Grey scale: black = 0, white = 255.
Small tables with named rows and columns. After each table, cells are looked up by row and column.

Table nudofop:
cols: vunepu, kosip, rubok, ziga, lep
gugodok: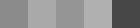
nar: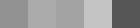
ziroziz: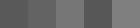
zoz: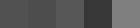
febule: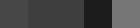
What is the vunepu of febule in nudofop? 71
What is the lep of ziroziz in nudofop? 127
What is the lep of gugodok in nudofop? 71
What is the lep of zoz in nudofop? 127
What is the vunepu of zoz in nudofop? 81
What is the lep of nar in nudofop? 85
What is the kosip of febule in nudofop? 62
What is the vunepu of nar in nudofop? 145
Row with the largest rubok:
nar

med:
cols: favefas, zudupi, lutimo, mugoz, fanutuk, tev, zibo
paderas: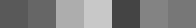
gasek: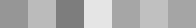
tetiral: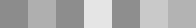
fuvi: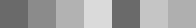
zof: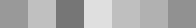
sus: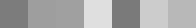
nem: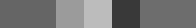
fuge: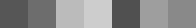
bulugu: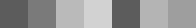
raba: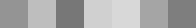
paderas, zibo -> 119
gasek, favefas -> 150
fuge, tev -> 158
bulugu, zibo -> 158
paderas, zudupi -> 102
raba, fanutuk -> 216
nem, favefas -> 101
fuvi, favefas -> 106
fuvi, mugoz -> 218
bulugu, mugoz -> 210
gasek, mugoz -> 229
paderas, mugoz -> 200
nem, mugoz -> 188
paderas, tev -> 131
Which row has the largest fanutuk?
raba

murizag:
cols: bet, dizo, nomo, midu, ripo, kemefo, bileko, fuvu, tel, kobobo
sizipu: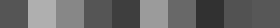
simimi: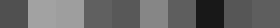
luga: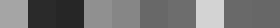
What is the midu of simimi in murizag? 96
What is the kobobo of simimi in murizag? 94
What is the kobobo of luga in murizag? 103
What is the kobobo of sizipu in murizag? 87
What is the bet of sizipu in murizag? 85
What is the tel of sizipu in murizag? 82
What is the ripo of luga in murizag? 134
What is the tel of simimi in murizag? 86
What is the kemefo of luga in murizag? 104
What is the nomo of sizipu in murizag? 135
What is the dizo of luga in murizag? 42
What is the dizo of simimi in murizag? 162
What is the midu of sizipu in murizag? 85
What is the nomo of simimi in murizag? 158
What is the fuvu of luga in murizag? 211
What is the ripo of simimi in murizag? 88
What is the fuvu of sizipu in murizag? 49

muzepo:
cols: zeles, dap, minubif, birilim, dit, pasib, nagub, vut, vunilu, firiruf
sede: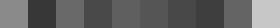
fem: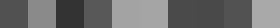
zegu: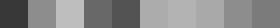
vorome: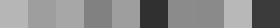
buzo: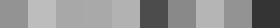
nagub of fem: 74
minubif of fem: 51
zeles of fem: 81
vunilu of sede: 100
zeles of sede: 138
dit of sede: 95
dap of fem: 138
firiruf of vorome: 59
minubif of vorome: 167
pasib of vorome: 48
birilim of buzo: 169
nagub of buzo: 137
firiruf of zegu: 123
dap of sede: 55
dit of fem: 163
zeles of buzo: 147
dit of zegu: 83
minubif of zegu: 190
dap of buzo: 189

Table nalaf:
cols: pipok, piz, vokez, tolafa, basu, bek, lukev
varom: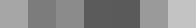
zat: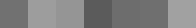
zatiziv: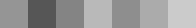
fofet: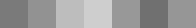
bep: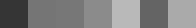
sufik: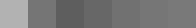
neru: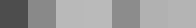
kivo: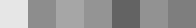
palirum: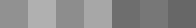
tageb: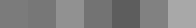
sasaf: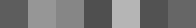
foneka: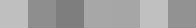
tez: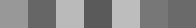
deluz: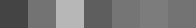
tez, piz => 102
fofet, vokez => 189
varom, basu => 90
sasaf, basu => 181
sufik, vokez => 94
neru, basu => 140
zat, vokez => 149
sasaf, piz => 150
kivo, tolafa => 148
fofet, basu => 152
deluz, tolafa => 94
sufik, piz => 117
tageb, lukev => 168

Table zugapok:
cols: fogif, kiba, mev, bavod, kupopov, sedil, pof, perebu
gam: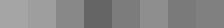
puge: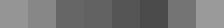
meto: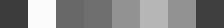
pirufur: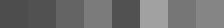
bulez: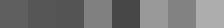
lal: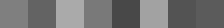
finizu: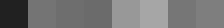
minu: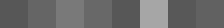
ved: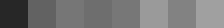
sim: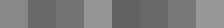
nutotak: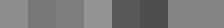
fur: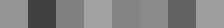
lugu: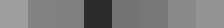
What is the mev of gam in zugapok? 136
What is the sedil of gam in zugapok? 142
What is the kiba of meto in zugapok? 251
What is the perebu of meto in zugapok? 63
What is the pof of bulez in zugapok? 130
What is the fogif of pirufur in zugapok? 77
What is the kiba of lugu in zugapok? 131
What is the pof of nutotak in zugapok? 132
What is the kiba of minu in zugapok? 101
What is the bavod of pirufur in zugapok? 123
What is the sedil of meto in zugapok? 182

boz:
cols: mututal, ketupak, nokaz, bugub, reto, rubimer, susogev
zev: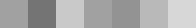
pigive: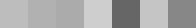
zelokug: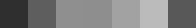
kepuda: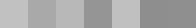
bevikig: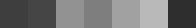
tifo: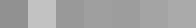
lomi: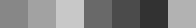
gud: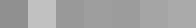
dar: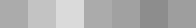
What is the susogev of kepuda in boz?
143
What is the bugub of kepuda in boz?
149
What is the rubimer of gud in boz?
165
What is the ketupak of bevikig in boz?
69
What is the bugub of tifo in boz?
159
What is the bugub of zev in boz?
161
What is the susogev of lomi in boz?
178
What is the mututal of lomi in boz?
135
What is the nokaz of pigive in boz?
171
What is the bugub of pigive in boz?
206
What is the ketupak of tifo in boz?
194
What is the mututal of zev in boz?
161
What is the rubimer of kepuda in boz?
142
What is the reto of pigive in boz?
102
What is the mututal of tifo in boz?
145
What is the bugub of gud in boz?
158

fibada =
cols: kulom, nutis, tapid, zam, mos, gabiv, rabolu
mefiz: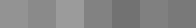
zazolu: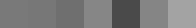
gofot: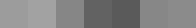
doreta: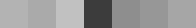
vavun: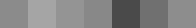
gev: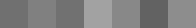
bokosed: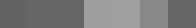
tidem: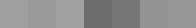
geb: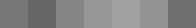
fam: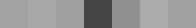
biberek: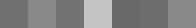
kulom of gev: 112
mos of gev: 136
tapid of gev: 113
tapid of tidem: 162
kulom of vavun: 139
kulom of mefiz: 147
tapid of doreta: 193
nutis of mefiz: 138
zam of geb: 150
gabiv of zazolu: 133
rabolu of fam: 161
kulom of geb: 119
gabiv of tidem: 148
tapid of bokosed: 102
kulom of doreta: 179
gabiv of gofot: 135
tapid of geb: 134
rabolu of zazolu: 163

